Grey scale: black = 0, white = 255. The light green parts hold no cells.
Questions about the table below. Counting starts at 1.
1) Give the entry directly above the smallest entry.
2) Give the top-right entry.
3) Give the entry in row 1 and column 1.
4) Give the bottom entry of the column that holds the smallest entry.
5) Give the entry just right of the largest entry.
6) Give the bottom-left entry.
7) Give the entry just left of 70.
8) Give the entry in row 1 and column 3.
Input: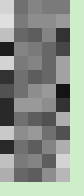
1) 162
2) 122
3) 211
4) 183
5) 122
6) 174
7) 103
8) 132

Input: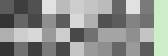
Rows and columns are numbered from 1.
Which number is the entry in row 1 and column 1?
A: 92
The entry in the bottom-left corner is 52
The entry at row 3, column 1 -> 175
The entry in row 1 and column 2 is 62
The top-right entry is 122
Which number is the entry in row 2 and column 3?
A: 72
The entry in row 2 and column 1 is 52
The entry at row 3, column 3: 216
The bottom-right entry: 92
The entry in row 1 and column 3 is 81

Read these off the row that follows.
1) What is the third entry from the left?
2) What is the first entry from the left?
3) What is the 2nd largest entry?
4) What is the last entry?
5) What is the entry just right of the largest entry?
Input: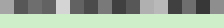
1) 110
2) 165
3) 185
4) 142
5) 98

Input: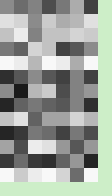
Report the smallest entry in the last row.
108
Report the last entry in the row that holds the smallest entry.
151
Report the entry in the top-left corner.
139
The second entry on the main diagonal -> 212
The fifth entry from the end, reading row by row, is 236
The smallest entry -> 26
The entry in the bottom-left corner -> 248
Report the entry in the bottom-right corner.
248
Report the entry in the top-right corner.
65
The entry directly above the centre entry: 87
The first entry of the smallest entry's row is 139
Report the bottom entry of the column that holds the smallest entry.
203
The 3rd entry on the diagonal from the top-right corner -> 194
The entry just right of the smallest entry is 183
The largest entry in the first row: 172
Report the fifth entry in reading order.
120
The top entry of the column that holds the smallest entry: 108
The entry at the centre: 203
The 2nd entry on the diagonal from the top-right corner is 183
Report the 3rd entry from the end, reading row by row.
212
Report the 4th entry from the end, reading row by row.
248

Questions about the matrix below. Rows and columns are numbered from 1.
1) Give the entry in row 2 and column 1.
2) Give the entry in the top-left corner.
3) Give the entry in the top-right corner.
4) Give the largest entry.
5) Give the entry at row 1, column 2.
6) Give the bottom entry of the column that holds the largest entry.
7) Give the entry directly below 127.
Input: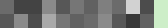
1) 87
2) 107
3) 76
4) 210
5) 67
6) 56
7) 138

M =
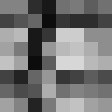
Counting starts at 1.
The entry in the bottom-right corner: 151
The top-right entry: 113
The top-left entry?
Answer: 131
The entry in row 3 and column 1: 174
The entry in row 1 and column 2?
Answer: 131
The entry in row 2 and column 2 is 84
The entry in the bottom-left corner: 162
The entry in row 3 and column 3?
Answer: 24

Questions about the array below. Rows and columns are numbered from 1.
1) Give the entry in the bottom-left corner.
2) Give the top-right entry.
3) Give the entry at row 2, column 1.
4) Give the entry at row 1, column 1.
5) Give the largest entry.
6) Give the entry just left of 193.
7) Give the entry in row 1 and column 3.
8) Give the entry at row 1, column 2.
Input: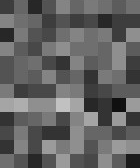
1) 111
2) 111
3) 132
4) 61
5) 193
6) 143
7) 39
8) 102

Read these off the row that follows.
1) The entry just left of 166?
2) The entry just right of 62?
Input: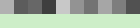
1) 115
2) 200

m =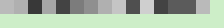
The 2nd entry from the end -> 91
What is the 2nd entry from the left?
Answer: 176
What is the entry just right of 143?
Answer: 176
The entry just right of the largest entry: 67

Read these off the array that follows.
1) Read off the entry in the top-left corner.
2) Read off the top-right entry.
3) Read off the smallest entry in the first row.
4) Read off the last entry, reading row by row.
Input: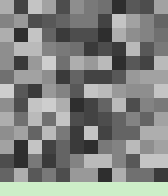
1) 174
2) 162
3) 46
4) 58

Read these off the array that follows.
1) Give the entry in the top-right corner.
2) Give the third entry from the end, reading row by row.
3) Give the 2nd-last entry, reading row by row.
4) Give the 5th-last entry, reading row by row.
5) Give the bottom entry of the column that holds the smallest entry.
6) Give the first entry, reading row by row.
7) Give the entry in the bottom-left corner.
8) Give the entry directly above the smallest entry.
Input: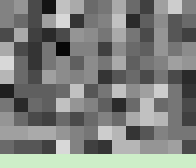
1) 130
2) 149
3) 160
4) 182
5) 216
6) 130
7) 106
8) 74

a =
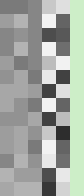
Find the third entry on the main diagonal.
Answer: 134
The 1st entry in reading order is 122
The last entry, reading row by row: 211
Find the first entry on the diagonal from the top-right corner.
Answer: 223
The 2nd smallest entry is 55
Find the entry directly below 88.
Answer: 110
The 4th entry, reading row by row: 200
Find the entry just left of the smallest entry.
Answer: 200
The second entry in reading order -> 122
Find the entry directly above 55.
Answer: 77
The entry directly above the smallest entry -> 188
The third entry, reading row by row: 134
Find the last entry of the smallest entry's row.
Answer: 45
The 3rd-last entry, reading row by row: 179
